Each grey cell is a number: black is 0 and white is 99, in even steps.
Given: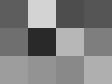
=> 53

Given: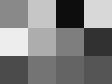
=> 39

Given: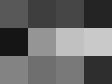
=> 47

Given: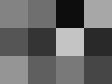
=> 47

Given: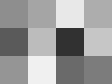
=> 41

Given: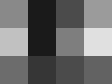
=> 29
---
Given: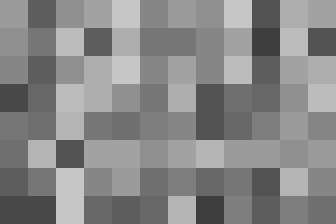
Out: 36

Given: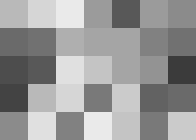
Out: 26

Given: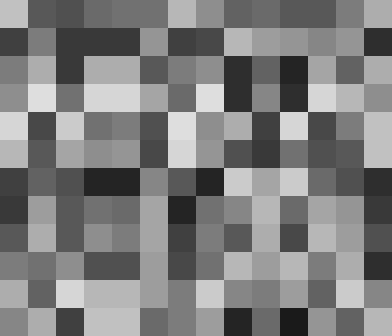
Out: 67

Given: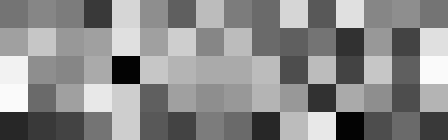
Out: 97

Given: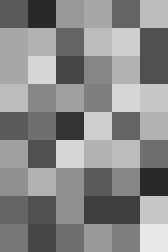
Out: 39

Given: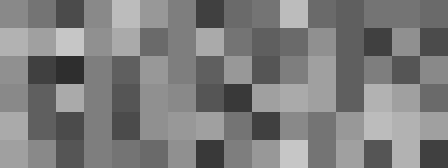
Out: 66
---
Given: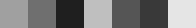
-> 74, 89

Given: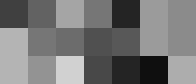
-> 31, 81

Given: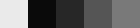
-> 15, 91

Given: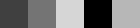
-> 83, 83

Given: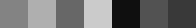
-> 79, 79

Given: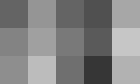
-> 47, 77

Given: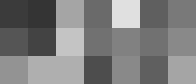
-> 44, 87

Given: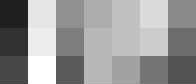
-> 71, 99
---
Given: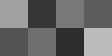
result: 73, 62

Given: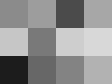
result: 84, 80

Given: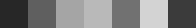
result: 82, 72

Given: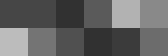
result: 73, 69

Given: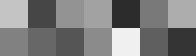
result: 93, 76

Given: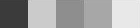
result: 90, 79

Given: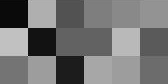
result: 75, 72
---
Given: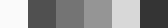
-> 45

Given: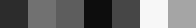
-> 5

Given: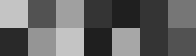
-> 12

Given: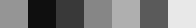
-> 52

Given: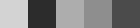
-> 17

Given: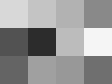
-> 39

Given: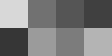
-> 21
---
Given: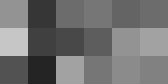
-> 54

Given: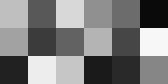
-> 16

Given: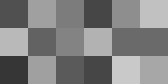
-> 78

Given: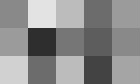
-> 26

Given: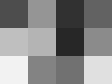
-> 44

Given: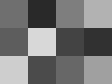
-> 40

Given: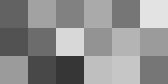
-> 77

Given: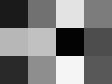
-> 95
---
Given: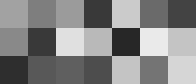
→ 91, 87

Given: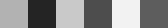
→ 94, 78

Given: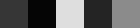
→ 86, 54

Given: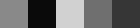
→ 81, 53

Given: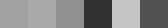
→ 77, 66

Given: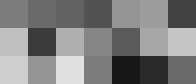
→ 87, 80
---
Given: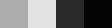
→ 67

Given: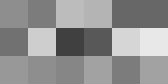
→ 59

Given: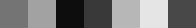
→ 45

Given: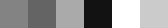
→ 51

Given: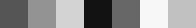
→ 33

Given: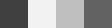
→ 25

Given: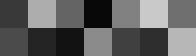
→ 29

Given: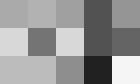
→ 73

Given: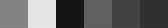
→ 51
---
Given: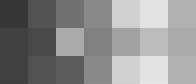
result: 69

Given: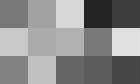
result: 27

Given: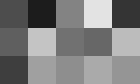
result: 58

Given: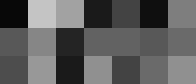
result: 56

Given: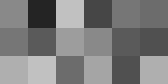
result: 68

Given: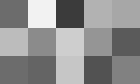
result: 50

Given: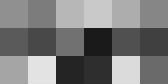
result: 41

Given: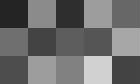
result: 26

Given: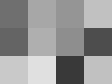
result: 75
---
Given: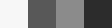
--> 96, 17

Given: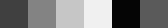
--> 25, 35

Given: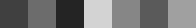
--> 25, 62

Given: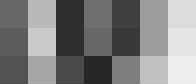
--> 40, 92

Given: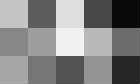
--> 76, 15

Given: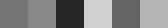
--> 45, 70

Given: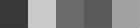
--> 22, 62

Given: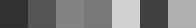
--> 19, 68

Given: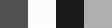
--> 31, 68

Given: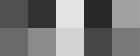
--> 31, 47
